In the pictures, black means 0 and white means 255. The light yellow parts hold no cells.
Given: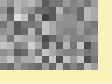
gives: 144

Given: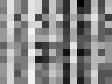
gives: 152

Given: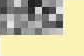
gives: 157

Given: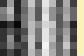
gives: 51

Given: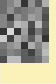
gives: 121

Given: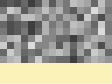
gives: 203
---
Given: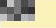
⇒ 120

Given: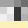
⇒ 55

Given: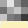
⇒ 197

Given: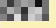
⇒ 145

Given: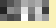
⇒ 128

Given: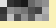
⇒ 129

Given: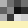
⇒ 15

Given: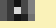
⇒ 214

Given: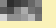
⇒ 131
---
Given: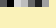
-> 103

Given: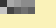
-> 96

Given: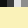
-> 62

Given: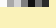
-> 16

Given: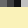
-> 63

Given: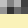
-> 51

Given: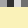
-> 49

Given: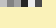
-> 36

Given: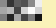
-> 68

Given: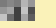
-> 64
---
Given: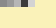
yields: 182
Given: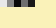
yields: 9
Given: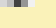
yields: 66
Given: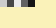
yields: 235
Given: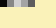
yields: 209
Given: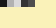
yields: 218
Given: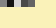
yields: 213
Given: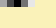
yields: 3
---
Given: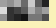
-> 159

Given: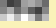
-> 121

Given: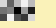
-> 215

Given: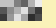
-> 194

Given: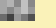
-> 166

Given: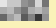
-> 229

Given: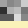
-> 161

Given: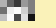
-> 178

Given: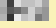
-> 179

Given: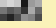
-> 200
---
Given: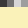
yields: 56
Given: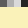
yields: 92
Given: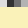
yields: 222
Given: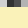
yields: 208
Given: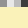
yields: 146
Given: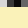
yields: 215
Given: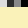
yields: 221
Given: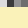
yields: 220
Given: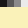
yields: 23
